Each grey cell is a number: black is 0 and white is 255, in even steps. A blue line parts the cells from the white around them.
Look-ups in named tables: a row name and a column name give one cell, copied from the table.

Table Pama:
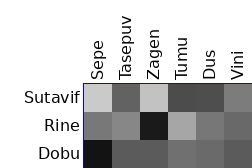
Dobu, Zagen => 91
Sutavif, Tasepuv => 98
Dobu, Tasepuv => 91
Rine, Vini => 105
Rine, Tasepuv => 135
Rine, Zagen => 26
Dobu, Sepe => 19
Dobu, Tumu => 112
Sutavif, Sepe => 202
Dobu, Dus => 106
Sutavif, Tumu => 76
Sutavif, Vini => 124
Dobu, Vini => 91
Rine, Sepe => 120
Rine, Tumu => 166
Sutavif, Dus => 78
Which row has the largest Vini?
Sutavif

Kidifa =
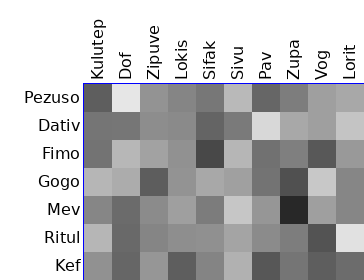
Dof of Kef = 102
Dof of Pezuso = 230
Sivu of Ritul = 164
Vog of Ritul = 83
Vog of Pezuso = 159
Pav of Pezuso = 102
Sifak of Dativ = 100
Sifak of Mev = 124
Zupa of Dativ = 168
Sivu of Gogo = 160
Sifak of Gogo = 168
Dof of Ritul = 105
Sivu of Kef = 177
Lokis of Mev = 159
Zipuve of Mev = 139
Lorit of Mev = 134
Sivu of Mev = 198
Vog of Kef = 94
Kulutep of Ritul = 182
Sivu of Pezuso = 185
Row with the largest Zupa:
Dativ

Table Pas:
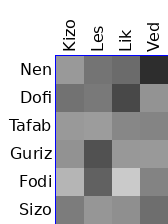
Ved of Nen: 45
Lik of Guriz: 152
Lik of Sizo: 143
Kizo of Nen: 153
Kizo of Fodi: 181
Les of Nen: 116
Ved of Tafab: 132
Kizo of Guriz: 146
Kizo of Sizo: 124
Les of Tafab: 156

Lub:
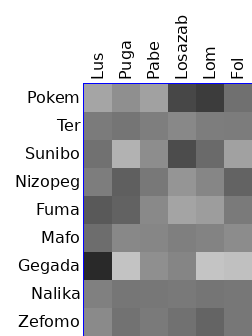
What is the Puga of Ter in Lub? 117
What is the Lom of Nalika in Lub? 117
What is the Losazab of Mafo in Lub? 127
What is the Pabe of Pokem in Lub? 161
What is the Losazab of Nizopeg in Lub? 149
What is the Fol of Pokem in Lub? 112
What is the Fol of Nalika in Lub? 119
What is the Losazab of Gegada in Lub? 133
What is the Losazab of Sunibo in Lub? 76
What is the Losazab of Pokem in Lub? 71

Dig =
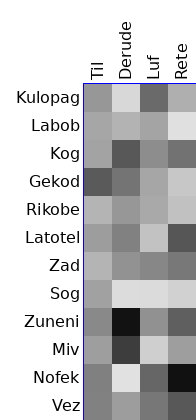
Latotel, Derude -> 129
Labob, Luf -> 164
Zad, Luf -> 135
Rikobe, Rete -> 193
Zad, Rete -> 120
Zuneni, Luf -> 145
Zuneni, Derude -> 18
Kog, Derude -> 88
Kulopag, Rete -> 175
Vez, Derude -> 157
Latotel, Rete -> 86
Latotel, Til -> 157
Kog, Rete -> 114
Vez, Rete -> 88
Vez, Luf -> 119
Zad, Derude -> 146
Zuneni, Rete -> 95
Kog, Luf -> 141
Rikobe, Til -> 180
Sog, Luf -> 219

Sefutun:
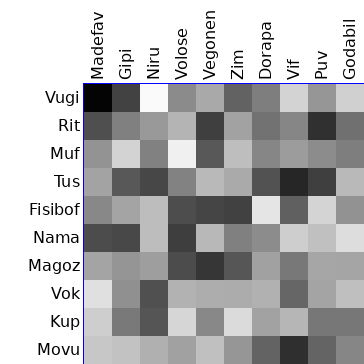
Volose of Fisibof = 77
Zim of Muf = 190
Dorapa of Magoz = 161
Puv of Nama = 192
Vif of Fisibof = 96
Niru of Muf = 129
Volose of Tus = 130
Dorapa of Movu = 99
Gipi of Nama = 72
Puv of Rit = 48
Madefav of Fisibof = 136
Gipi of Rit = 128
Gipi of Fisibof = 164
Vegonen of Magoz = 54
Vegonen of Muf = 88
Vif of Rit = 134
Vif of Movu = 47
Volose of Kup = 214
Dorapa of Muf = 134

